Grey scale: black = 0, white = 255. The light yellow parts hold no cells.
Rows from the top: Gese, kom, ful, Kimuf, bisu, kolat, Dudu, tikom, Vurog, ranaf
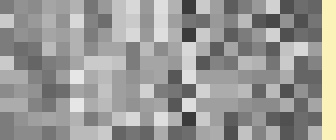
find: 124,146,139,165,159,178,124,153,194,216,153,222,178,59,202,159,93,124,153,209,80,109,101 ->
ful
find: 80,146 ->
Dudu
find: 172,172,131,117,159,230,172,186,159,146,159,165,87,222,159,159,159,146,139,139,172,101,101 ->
kolat
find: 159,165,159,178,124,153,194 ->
Vurog

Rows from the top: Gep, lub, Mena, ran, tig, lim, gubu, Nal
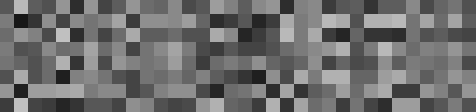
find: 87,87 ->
Nal
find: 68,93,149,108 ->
Gep
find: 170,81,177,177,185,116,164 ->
lub
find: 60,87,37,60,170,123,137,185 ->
lub

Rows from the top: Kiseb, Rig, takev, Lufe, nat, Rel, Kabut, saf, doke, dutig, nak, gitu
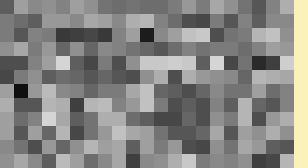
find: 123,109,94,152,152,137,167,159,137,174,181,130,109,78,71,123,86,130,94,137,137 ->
Rig
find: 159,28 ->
takev
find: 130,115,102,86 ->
Lufe
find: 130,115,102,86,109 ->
Lufe

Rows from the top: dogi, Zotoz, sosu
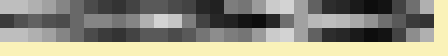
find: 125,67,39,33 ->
Zotoz
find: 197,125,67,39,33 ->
Zotoz

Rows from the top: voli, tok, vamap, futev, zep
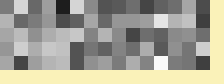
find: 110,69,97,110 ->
voli
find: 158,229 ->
tok
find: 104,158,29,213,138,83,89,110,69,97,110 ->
voli
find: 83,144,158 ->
zep
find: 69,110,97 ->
vamap

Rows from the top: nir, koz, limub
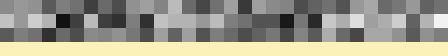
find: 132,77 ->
nir
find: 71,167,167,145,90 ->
limub
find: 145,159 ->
nir
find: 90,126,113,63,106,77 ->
nir
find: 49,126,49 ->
koz
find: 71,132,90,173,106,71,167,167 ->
limub
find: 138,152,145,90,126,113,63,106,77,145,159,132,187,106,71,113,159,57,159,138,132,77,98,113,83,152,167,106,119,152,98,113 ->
nir

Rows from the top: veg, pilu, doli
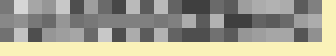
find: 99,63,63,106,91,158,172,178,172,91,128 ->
veg
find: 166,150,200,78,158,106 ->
veg
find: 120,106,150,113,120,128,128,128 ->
pilu
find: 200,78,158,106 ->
veg
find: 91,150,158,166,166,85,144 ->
doli

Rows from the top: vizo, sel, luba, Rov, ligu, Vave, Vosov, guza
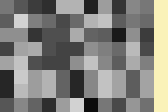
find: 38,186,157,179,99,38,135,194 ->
Vosov
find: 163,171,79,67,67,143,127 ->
Rov
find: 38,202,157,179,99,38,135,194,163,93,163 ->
Vave

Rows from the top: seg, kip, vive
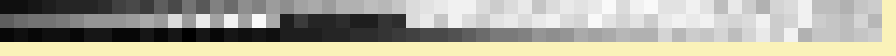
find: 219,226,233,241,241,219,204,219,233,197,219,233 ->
seg
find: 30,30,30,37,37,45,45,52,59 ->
vive
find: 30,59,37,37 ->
kip
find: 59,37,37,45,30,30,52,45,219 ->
kip
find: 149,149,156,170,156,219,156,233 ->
kip
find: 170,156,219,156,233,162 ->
kip
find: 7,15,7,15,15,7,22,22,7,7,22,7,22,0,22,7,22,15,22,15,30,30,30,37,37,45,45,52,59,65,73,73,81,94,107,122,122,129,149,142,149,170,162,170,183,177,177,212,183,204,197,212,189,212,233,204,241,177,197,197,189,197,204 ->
vive

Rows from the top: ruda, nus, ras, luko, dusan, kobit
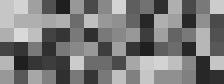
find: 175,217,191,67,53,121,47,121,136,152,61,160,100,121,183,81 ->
ras
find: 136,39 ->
dusan
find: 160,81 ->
ruda
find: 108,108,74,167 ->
dusan

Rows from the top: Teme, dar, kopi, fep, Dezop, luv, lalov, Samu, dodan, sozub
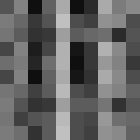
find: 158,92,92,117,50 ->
Samu
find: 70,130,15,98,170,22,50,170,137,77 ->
luv
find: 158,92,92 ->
Samu
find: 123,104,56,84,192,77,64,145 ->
dar
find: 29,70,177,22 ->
fep
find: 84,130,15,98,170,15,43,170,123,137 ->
Teme
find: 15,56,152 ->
Dezop

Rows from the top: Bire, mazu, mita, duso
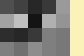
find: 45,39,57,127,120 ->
mita
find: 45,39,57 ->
mita
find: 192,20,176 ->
mazu
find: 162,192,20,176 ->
mazu
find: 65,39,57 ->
Bire

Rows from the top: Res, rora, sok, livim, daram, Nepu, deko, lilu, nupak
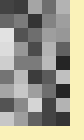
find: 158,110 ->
deko
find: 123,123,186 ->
daram
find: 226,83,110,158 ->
sok
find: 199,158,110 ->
deko
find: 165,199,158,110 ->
deko
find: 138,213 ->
lilu

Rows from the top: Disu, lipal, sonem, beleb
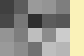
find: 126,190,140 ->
sonem
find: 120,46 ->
lipal
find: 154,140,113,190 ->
beleb
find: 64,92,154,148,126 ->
Disu
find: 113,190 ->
beleb
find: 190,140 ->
sonem

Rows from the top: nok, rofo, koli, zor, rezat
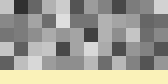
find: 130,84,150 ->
rezat
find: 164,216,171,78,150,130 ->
zor

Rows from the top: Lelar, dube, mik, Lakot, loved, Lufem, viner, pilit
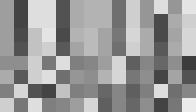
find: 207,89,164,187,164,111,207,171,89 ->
Lakot
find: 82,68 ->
viner
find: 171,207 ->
dube
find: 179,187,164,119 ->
mik
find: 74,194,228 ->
mik
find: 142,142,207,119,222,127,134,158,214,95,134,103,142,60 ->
loved
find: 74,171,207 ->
dube

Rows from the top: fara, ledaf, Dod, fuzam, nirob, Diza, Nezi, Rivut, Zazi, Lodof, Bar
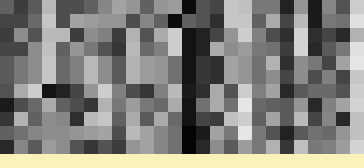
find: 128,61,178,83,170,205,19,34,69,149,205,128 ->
Dod
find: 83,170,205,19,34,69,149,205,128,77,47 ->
Dod
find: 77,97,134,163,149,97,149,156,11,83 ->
fara
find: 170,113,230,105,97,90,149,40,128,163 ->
Rivut
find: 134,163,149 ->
fara
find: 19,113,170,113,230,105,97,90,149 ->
Rivut

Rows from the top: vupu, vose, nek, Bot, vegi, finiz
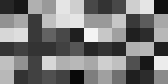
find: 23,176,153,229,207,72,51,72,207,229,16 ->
vupu
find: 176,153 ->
vupu
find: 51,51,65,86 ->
Bot
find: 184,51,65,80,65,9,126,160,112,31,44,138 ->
finiz

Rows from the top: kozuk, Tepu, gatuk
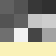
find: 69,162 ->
gatuk
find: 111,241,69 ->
gatuk
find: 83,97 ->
Tepu
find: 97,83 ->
kozuk
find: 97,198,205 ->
Tepu

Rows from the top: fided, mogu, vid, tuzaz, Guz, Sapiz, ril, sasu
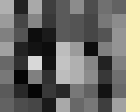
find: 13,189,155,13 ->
tuzaz
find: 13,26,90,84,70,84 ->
vid
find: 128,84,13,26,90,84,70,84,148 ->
vid

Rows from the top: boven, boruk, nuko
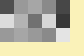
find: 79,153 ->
boven
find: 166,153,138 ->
nuko
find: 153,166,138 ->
boven
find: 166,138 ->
boven
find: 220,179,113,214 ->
boruk

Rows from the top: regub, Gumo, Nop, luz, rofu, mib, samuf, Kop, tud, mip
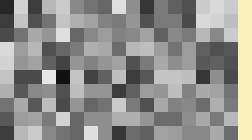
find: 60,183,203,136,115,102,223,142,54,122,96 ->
regub
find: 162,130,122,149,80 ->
Gumo
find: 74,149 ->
Kop
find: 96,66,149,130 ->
rofu
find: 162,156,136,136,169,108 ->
mip
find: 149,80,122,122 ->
Gumo
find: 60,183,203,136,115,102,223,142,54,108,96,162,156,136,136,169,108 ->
mip

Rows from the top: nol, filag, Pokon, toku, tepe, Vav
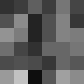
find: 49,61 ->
nol
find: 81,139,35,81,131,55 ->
filag
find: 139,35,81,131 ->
filag
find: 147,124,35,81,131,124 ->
Pokon
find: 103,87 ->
tepe

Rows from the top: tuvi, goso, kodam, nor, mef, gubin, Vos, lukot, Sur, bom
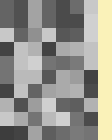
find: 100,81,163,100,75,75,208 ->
goso
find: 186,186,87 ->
gubin
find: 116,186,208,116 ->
Sur
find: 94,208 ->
kodam
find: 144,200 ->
kodam

